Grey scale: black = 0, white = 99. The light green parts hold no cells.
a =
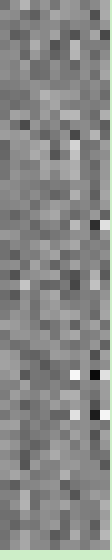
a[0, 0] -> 43
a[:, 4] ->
[58, 51, 53, 53, 53, 48, 44, 43, 54, 69, 58, 61, 48, 38, 67, 60, 64, 62, 45, 47, 53, 61, 50, 41, 64, 57, 51, 59, 39, 59, 56, 60, 39, 59, 55, 44, 34, 45, 45, 59, 50, 49, 45, 49, 43, 57, 51, 49, 56, 47, 57, 55, 55, 50, 53]
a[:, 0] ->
[43, 56, 48, 52, 48, 54, 53, 55, 48, 43, 47, 46, 57, 61, 39, 40, 46, 45, 55, 52, 51, 46, 47, 59, 44, 44, 53, 43, 52, 42, 46, 48, 62, 45, 50, 62, 63, 57, 51, 48, 57, 46, 61, 53, 62, 54, 59, 57, 43, 50, 45, 43, 46, 44, 46]
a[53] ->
[44, 53, 64, 54, 50, 35, 41, 66, 49, 43, 71]
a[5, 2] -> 40
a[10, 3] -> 48
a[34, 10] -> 38
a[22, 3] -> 40
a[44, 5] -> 61
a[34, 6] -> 48
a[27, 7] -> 32
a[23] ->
[59, 57, 47, 47, 41, 46, 49, 55, 56, 41, 59]
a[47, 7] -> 50
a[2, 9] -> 46
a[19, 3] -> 54
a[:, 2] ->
[70, 44, 52, 40, 45, 40, 61, 55, 52, 43, 47, 60, 29, 62, 56, 56, 47, 53, 50, 48, 54, 46, 51, 47, 49, 50, 43, 53, 76, 54, 57, 54, 55, 58, 45, 40, 52, 34, 62, 54, 36, 52, 43, 41, 45, 35, 33, 57, 51, 68, 69, 58, 47, 64, 65]
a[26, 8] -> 50
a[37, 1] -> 62
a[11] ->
[46, 63, 60, 48, 61, 50, 70, 71, 49, 42, 68]
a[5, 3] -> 59
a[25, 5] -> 63
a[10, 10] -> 51
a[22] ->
[47, 48, 51, 40, 50, 52, 41, 72, 55, 18, 87]
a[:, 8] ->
[47, 56, 51, 50, 48, 53, 54, 55, 49, 46, 50, 49, 54, 54, 44, 45, 49, 48, 55, 53, 52, 48, 55, 56, 47, 50, 50, 46, 51, 49, 51, 51, 55, 48, 49, 59, 58, 59, 53, 50, 56, 55, 55, 55, 58, 53, 53, 53, 49, 52, 49, 49, 51, 49, 48]
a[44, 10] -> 58
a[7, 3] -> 42
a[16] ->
[46, 53, 47, 49, 64, 60, 64, 67, 49, 40, 59]
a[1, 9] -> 31
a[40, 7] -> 60
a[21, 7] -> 41
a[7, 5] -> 53
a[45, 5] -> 66

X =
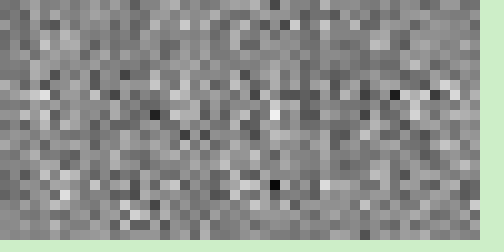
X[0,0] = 46
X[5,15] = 59
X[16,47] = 59
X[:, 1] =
[44, 47, 46, 49, 54, 55, 49, 46, 56, 61, 48, 56, 51, 58, 55, 45, 52, 52, 45, 45, 49, 54, 54, 52]
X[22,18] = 52
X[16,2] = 51
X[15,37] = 44
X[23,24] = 56
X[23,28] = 48
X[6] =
[48, 49, 47, 68, 60, 58, 51, 56, 53, 60, 48, 51, 48, 49, 41, 49, 53, 60, 58, 64, 46, 59, 50, 48, 50, 49, 55, 64, 55, 57, 38, 43, 54, 44, 51, 45, 41, 46, 41, 41, 59, 73, 58, 39, 46, 56, 61, 55]
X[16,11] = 67
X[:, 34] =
[54, 60, 50, 51, 40, 52, 51, 39, 53, 70, 45, 48, 42, 33, 54, 48, 37, 46, 67, 58, 57, 52, 51, 62]
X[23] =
[55, 52, 54, 50, 51, 60, 48, 57, 58, 59, 62, 47, 52, 58, 58, 58, 44, 55, 62, 40, 68, 47, 46, 49, 56, 60, 54, 48, 48, 45, 51, 45, 49, 64, 62, 54, 32, 54, 61, 52, 61, 59, 67, 50, 48, 55, 51, 49]
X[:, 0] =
[46, 42, 59, 41, 42, 48, 48, 46, 68, 54, 47, 57, 42, 53, 65, 48, 51, 40, 43, 38, 52, 55, 53, 55]
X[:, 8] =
[53, 56, 56, 50, 52, 40, 53, 60, 59, 49, 54, 51, 53, 48, 59, 58, 60, 50, 46, 46, 50, 59, 49, 58]
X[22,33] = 45
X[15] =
[48, 45, 58, 68, 47, 48, 42, 37, 58, 56, 52, 70, 47, 43, 41, 54, 62, 67, 50, 60, 45, 55, 67, 57, 58, 75, 50, 37, 62, 51, 51, 48, 64, 49, 48, 52, 46, 44, 53, 47, 57, 49, 35, 41, 55, 58, 51, 47]
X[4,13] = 47
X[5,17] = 52
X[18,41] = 60
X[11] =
[57, 56, 73, 59, 79, 36, 54, 65, 51, 55, 41, 66, 50, 39, 46, 13, 39, 77, 68, 68, 35, 57, 36, 61, 73, 37, 47, 93, 45, 58, 33, 32, 64, 57, 48, 53, 26, 65, 40, 41, 58, 82, 62, 43, 61, 71, 68, 64]
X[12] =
[42, 51, 37, 56, 71, 44, 71, 63, 53, 35, 53, 38, 38, 42, 57, 60, 42, 42, 62, 49, 58, 45, 44, 70, 34, 37, 64, 60, 47, 56, 41, 42, 49, 42, 42, 46, 53, 70, 60, 45, 31, 54, 61, 63, 52, 45, 56, 51]
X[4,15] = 54
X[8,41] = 44
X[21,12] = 41
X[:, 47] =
[44, 57, 40, 48, 55, 45, 55, 50, 56, 69, 52, 64, 51, 58, 63, 47, 59, 52, 40, 41, 79, 41, 63, 49]
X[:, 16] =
[62, 60, 52, 49, 40, 39, 53, 47, 55, 53, 49, 39, 42, 57, 58, 62, 52, 43, 68, 52, 64, 68, 33, 44]
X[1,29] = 50
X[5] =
[48, 55, 60, 44, 56, 62, 56, 59, 40, 55, 64, 45, 61, 52, 49, 59, 39, 52, 61, 50, 62, 47, 47, 51, 60, 54, 50, 51, 58, 45, 55, 45, 53, 54, 52, 48, 41, 51, 47, 46, 61, 55, 58, 52, 58, 52, 49, 45]
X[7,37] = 59
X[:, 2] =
[54, 37, 42, 43, 37, 60, 47, 44, 39, 68, 45, 73, 37, 56, 45, 58, 51, 34, 57, 38, 61, 47, 61, 54]
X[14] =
[65, 55, 45, 57, 38, 59, 57, 65, 59, 37, 55, 51, 65, 58, 55, 65, 58, 44, 72, 46, 63, 40, 48, 68, 58, 48, 52, 63, 53, 55, 43, 61, 66, 37, 54, 58, 45, 55, 61, 64, 45, 44, 41, 62, 76, 68, 46, 63]
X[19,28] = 48

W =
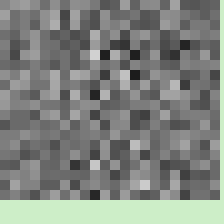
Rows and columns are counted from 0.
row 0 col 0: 52
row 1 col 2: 48
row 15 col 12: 37
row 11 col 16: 62
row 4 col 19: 32
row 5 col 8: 54
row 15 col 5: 38
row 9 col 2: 42
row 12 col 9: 56
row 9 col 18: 56
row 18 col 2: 51
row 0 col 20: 36
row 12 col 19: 45
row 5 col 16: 26
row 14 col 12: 30
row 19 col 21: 37
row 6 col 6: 44
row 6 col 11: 48
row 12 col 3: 46
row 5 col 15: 57
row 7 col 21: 27
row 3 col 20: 46
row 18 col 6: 56
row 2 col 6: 31
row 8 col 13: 43
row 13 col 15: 41
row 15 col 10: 56
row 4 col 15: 42
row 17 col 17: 57
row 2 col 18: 36
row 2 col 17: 54
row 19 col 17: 54
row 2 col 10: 54
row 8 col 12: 68
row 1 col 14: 33
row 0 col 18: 34
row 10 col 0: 59

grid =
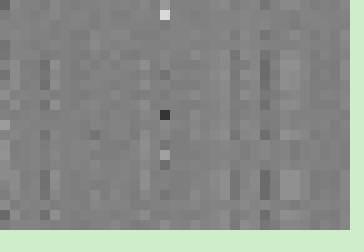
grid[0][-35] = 40
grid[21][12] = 50
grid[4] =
[45, 51, 50, 49, 50, 51, 50, 49, 50, 53, 51, 50, 51, 51, 50, 50, 50, 51, 51, 50, 50, 51, 51, 51, 52, 51, 50, 50, 50, 50, 51, 50, 50, 49, 52]
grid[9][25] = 52
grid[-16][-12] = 47
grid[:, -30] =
[52, 52, 49, 49, 51, 49, 55, 52, 54, 49, 55, 49, 50, 52, 51, 52, 51, 55, 54, 52, 49, 55, 49]
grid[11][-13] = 52
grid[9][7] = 49
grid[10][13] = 51
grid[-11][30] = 51
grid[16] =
[54, 50, 50, 51, 49, 51, 50, 51, 50, 52, 50, 50, 51, 50, 52, 50, 43, 50, 50, 51, 50, 51, 52, 49, 51, 51, 49, 50, 52, 50, 51, 50, 50, 50, 49]
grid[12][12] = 51
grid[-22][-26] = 49
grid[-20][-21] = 49
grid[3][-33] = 51
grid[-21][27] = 50
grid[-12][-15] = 51
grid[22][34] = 52
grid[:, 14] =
[52, 51, 50, 49, 50, 50, 55, 51, 54, 49, 54, 52, 50, 54, 55, 54, 52, 55, 55, 52, 49, 54, 49]
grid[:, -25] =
[51, 51, 51, 51, 51, 49, 51, 51, 50, 50, 50, 49, 50, 49, 49, 49, 50, 50, 49, 49, 51, 50, 50]
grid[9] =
[55, 50, 51, 50, 51, 49, 50, 49, 48, 50, 50, 52, 50, 48, 49, 50, 48, 51, 51, 53, 51, 52, 53, 48, 54, 52, 47, 48, 51, 52, 51, 49, 51, 50, 52]
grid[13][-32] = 51
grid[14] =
[56, 49, 50, 51, 48, 51, 50, 51, 51, 52, 49, 49, 48, 51, 55, 51, 46, 49, 49, 50, 50, 51, 52, 51, 49, 51, 52, 50, 51, 48, 50, 51, 49, 50, 49]
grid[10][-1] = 52
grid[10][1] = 54
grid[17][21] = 53
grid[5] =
[46, 51, 51, 51, 48, 49, 50, 49, 48, 51, 49, 52, 49, 48, 50, 50, 52, 50, 50, 53, 51, 52, 54, 46, 53, 52, 45, 48, 53, 53, 51, 48, 51, 49, 51]
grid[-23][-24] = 50
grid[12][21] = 52
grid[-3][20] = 50
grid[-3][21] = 51
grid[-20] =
[51, 52, 51, 50, 50, 49, 50, 48, 48, 52, 51, 52, 52, 49, 49, 49, 51, 51, 51, 52, 51, 51, 52, 48, 53, 51, 46, 49, 51, 53, 51, 48, 51, 49, 53]
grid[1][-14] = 51
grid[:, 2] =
[50, 50, 51, 51, 50, 51, 49, 50, 49, 51, 49, 50, 51, 50, 50, 50, 50, 49, 49, 50, 51, 49, 51]
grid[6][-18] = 49
